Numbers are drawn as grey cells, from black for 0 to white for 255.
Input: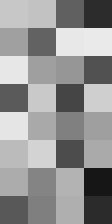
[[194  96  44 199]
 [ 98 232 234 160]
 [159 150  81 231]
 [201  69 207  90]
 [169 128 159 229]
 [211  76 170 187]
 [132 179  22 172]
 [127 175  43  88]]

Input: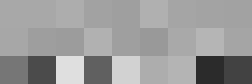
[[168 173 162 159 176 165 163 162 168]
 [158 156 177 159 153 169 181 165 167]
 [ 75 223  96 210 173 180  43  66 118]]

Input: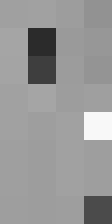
[[161 157 146 160]
 [ 43 154 151 165]
 [ 62 156 148 164]
 [165 157 159 161]
 [158 161 248 161]
 [157 161 158 159]
 [157 161 158 159]
 [157 158  75 158]]

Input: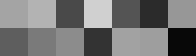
[[179  73 208  84  43 151 164]
 [122 140  51 162 158   8  94]]

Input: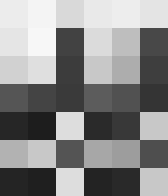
[[244 217 233 237 228 236]
 [247  66 219 190  72 229]
 [223  60 200 173  62 209]
 [ 68  58  92  81  52  85]
 [ 29 221  42  56 200  38]
 [200  84 167 157  78 178]
 [ 31 221  35  41 200  36]]

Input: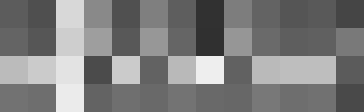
[[ 79 216 137  80 127  94  49 125  99  85  89  69  92]
 [ 86 206 158  88 151 101  48 150 106  94  96 121 100]
 [203 227  75 203  98 185 238  97 186 190 190  91 187]
 [110 235  99 111 105 115 105 103 120 110 113  73 114]]

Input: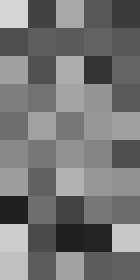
[[ 66 168  87  59 213]
 [ 94  90  98  87  78]
 [ 81 174  52 101 160]
 [114 165 149  89 126]
 [161 118 151 159 110]
 [119 145 132  79 137]
 [ 97 178 151 145 158]
 [111  67 119 107  31]
 [ 74  32  35 200 205]
 [ 91 162  92  97 192]]

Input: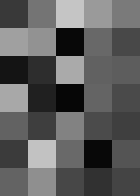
[[116 197 154 122  57]
 [146   8 104  72 160]
 [ 45 170  97  93  20]
 [ 32   6 100  74 168]
 [ 62 130  75  63  98]
 [194 105   8  84  59]
 [143  71  49  68  99]]

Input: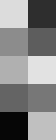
[[ 46 220]
 [ 93 140]
 [226 176]
 [119 100]
 [192   6]]
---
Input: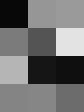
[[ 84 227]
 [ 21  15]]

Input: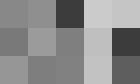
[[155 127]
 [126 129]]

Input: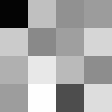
[[137 159]
 [232 186]]

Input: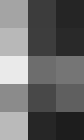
[[ 61  41]
 [109 117]]

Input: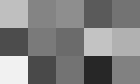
[[122 107]
 [ 73 115]]

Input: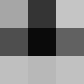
[[ 10  97]
 [184 193]]
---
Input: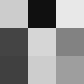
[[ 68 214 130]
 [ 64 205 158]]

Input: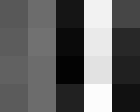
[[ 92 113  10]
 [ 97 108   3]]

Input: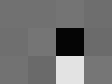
[[111 117   5]
 [114 106 227]]

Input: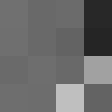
[[111 105  99]
 [106 110 105]]

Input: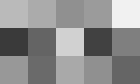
[[ 58 100 209]
 [152 106 169]]

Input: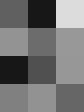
[[147 108 152]
 [ 23  80 151]]

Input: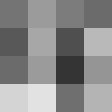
[[ 88 167  79]
 [107 155  52]]

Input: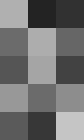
[[107 173 102]
 [ 85 165  66]]

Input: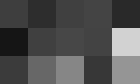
[[ 21  64  71]
 [ 59 103 134]]
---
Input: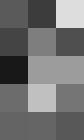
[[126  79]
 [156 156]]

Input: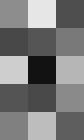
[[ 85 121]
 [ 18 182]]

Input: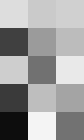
[[155 188]
 [113 233]]

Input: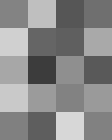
[[101  95]
 [ 60 143]]

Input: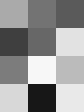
[[103 226]
 [247 187]]

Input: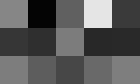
[[ 47 124]
 [ 93  71]]
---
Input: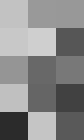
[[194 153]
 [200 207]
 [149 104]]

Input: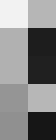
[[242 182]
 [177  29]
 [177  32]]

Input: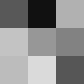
[[ 88  17]
 [195 151]
 [188 218]]

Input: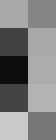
[[168 133]
 [ 65 169]
 [ 14 172]]

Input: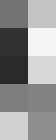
[[114 195]
 [ 50 244]
 [ 42 216]]

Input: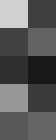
[[208  63]
 [ 65  99]
 [ 47  24]]

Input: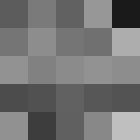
[[ 92 122]
 [117 141]
 [146 129]]
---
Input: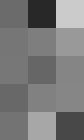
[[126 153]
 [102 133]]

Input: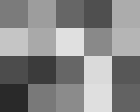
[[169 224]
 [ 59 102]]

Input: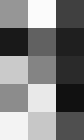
[[ 97  31]
 [132  42]]

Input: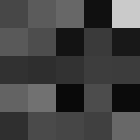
[[77 19]
 [46 50]]

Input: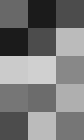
[[ 76 187]
 [208 136]]

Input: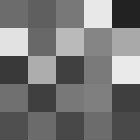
[[104 186]
 [173  64]]

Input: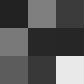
[[ 39  38]
 [ 56 233]]
